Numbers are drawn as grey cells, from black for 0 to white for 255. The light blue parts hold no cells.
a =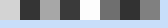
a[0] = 211
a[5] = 111
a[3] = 58
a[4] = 253

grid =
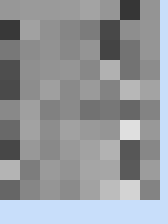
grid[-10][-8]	151
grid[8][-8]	180
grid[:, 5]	[150, 72, 68, 177, 131, 119, 149, 178, 166, 188]
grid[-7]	[78, 143, 147, 149, 136, 177, 115, 140]
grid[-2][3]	147
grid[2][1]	140
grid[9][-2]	211
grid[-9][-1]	149
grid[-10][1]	154
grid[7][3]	153
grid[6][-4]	153
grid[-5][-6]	129
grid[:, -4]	[163, 124, 148, 136, 154, 114, 153, 162, 165, 162]
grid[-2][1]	125
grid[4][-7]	141
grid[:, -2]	[54, 142, 115, 115, 183, 103, 223, 87, 90, 211]
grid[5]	[137, 159, 129, 138, 114, 119, 103, 131]
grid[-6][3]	138

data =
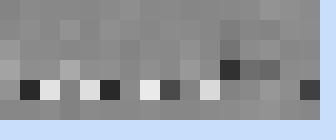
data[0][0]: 132
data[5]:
[135, 135, 139, 130, 138, 136, 136, 139, 135, 135, 138, 139, 143, 146, 138, 135]
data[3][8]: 137
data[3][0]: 163
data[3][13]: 104
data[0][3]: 136
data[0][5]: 138
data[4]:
[147, 41, 226, 130, 222, 41, 138, 234, 74, 131, 217, 131, 137, 151, 142, 64]
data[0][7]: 136
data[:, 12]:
[138, 134, 139, 110, 137, 143]
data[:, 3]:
[136, 146, 135, 169, 130, 130]
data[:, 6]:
[142, 139, 132, 135, 138, 136]
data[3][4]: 142
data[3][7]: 143
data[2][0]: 151
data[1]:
[136, 141, 136, 146, 134, 143, 139, 135, 139, 138, 135, 126, 134, 132, 141, 140]
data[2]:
[151, 138, 138, 135, 136, 139, 132, 138, 137, 144, 136, 117, 139, 144, 135, 136]
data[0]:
[132, 138, 136, 136, 135, 138, 142, 136, 137, 134, 135, 136, 138, 147, 143, 139]
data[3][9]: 152
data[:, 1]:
[138, 141, 138, 142, 41, 135]

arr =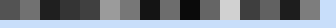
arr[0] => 83
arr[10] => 101
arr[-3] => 97
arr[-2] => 29
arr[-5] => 209

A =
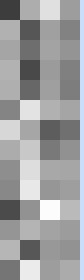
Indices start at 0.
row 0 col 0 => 61
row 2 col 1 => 110
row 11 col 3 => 156
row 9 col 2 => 150
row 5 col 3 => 165
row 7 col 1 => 200
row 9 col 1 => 232
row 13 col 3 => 171
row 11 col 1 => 180
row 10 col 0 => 75
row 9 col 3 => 158
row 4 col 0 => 175
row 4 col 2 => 159
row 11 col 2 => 163
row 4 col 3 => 125
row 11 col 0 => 149
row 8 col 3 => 166

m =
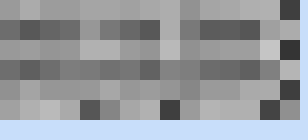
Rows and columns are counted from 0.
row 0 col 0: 154
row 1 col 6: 104
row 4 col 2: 150
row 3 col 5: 113
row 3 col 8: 131
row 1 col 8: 173
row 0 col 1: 171
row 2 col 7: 149
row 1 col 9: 121
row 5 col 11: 176
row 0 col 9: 146
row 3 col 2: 110
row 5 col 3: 170
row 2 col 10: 154
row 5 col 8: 63
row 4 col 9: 135
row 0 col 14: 63
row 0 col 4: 165
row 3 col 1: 95
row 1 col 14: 172
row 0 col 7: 168
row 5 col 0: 161
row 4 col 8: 149
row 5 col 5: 133
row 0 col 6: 161
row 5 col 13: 68

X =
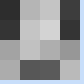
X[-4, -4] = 45
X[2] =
[163, 193, 174, 151]
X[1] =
[52, 197, 211, 52]
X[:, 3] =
[61, 52, 151, 186]

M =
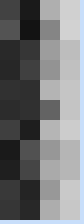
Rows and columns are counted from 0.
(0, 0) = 66
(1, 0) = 83
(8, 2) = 170
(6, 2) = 181
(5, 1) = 48
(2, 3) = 189
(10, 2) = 173
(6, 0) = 63
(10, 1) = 40
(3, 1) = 64

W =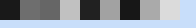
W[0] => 25
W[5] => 162
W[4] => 33
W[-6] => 193

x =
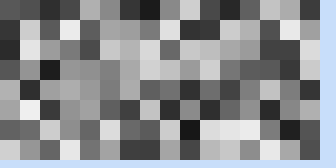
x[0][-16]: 88
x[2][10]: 190
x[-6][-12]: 75
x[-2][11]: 229
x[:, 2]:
[47, 90, 156, 29, 160, 58, 205, 101]
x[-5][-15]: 148
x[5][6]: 64
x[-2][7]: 91
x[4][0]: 178
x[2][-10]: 180
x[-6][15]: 219
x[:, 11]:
[40, 204, 168, 118, 67, 102, 229, 199]
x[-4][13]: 194
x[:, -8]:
[137, 224, 104, 193, 113, 47, 204, 165]
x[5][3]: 147
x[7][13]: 232
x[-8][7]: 27
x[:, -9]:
[27, 122, 216, 209, 95, 195, 91, 62]
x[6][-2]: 32
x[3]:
[86, 148, 29, 150, 144, 128, 169, 209, 193, 155, 207, 118, 92, 89, 57, 203]
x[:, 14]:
[172, 233, 66, 57, 125, 135, 32, 168]
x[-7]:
[54, 205, 90, 235, 93, 165, 158, 122, 224, 51, 56, 204, 178, 80, 233, 160]
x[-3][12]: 144
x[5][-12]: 161
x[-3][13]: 42
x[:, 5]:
[137, 165, 200, 128, 124, 95, 220, 163]
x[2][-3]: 66
